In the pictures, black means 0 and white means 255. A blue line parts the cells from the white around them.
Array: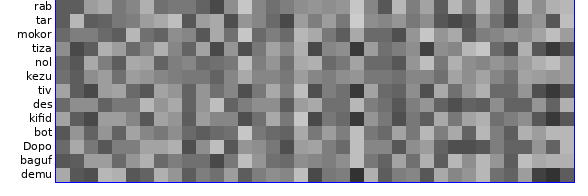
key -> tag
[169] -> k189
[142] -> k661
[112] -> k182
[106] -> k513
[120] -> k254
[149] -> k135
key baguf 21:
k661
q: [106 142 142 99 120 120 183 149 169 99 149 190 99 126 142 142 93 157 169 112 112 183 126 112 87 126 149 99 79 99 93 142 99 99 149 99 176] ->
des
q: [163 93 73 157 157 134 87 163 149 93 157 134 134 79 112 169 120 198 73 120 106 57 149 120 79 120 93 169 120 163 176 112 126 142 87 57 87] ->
kifid
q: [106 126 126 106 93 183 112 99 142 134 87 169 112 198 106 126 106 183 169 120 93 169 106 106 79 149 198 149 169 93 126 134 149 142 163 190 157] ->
mokor
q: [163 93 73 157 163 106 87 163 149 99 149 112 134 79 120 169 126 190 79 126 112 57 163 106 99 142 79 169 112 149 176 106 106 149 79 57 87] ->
tiv
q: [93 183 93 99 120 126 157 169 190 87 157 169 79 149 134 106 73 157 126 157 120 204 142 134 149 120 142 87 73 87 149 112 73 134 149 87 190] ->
tar

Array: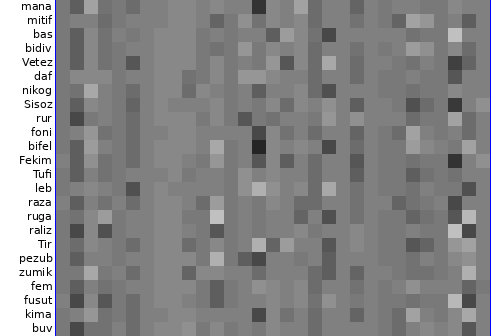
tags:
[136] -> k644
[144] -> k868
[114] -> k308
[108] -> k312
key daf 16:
k644
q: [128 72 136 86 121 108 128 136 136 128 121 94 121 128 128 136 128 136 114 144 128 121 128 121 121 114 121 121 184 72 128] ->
fusut
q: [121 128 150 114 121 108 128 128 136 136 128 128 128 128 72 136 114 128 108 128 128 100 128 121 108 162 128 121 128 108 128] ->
foni
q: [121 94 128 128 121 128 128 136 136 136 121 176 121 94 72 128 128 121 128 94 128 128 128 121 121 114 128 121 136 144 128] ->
pezub
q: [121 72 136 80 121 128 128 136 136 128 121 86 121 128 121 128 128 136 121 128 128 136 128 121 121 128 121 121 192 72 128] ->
raliz
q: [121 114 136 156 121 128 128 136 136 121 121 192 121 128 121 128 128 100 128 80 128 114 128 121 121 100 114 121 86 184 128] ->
ruga

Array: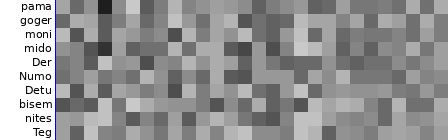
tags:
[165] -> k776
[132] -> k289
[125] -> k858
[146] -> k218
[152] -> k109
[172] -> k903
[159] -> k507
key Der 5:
k218
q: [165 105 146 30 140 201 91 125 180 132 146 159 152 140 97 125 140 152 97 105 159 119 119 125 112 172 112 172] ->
pama
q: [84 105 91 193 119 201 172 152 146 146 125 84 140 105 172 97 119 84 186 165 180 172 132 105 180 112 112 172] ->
bisem

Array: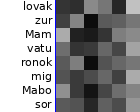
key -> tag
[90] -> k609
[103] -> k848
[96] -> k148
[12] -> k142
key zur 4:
k609
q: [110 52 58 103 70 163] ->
vatu
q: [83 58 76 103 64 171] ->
mig
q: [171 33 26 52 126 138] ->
Mam
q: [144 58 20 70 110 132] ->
Mabo

